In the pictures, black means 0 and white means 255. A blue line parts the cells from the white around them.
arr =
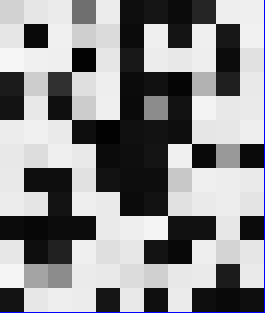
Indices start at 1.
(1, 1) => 210
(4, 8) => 5
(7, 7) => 20
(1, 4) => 111
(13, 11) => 14
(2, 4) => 207
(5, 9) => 243
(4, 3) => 48
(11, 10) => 212
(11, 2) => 14
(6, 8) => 14
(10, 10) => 231
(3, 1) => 246
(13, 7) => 15
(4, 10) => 31
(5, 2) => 232
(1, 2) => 230
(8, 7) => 13
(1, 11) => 239
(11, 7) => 19
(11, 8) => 8
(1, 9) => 37
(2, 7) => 239
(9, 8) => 225
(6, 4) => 14
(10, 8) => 17
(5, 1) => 19
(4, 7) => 17
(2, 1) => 230
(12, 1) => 245
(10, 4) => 12
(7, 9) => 9
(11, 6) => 231
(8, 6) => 13

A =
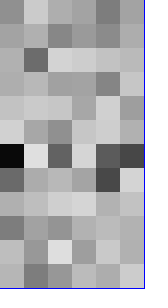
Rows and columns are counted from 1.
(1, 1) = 144
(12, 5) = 173
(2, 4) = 154
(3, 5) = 194
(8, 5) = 72
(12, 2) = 125
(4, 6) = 198
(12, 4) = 187
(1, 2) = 203
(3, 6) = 186
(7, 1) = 9
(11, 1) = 190
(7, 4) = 213
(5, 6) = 158
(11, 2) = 152
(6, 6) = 177
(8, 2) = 172
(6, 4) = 198
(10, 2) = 162
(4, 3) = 161
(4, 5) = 133

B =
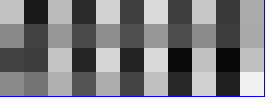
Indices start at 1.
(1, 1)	194
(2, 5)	142
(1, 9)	199
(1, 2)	25
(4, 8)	40
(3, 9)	193
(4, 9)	209
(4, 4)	84
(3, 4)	37
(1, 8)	62
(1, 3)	187
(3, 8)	10
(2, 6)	78
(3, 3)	195

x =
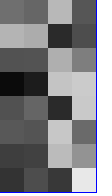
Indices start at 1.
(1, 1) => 111
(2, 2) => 172
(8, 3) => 56
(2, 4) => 77
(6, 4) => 106
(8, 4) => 232
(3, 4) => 126
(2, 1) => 180
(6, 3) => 199
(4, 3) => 196
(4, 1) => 11

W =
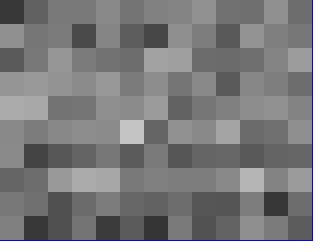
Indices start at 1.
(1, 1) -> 56
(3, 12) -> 132
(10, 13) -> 92
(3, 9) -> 108
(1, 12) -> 144
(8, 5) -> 167
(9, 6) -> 103
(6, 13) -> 143
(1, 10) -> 113
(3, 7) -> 162
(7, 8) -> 86
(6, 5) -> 139
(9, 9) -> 86
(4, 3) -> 147
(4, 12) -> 126
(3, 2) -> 120
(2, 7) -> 71
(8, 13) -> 155
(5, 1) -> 171
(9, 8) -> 109
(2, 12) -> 127
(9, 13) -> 109
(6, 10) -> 164
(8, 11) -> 181
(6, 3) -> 136
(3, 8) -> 159
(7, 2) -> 68
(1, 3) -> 121
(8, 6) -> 121
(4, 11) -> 135
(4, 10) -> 90
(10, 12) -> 123
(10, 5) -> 59
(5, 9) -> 118

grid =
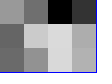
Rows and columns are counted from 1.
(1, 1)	153
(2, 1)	101
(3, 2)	146

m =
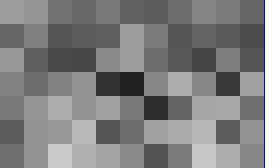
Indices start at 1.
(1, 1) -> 155
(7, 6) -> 138
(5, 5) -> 159
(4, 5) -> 50
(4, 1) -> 129
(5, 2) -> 150
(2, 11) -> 77
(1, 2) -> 149
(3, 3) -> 75
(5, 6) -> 123
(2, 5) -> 96
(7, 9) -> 200
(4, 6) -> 35
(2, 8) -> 86
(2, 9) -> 101
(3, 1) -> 152
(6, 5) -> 87
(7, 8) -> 125
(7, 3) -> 202
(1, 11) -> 102
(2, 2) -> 128

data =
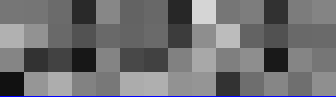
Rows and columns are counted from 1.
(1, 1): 118
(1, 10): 118
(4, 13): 111
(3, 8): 129
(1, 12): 49
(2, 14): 106
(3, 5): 132
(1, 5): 135
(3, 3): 66
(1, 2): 117
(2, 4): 82
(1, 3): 107
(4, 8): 146
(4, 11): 110
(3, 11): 142
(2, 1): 177
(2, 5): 105

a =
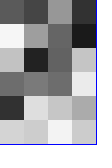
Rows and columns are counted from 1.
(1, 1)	90
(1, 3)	151
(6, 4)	204
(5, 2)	222
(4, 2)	122
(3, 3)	98
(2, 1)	246

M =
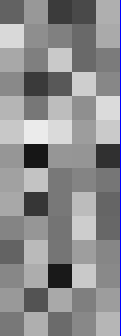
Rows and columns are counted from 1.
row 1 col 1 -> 98
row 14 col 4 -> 136
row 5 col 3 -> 189
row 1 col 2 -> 152
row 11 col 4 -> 158
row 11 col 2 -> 186
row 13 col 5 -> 157
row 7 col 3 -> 150
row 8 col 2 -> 195
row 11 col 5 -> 134
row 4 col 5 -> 135
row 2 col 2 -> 142
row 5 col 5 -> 219
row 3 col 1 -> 168
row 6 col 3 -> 218
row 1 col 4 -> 73
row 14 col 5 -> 182
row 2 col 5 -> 170
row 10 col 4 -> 205
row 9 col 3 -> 120

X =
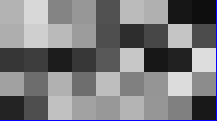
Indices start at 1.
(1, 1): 179
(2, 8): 197
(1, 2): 216
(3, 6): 199
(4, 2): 109
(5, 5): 152
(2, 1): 174
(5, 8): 128
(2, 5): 78
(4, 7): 149
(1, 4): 151
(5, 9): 24
